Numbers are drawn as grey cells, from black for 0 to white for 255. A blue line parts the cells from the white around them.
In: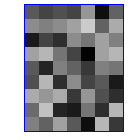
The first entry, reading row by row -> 89
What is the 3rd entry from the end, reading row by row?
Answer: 14
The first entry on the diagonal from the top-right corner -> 98
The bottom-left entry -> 128
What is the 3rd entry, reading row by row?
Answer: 80
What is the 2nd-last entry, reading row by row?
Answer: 182
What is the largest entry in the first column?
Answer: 171
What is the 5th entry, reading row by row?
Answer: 150
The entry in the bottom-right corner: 56
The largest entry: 203
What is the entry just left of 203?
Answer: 161
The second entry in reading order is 68
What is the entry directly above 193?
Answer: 150
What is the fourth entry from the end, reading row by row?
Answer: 89
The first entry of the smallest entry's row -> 161
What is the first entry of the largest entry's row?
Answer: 140
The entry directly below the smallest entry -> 56
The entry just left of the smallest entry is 68
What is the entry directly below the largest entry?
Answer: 117

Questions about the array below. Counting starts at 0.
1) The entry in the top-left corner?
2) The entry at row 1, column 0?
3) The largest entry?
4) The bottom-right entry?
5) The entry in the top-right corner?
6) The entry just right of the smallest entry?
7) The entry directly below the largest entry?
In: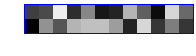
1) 63
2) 2
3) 238
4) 54
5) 105
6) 146
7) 85
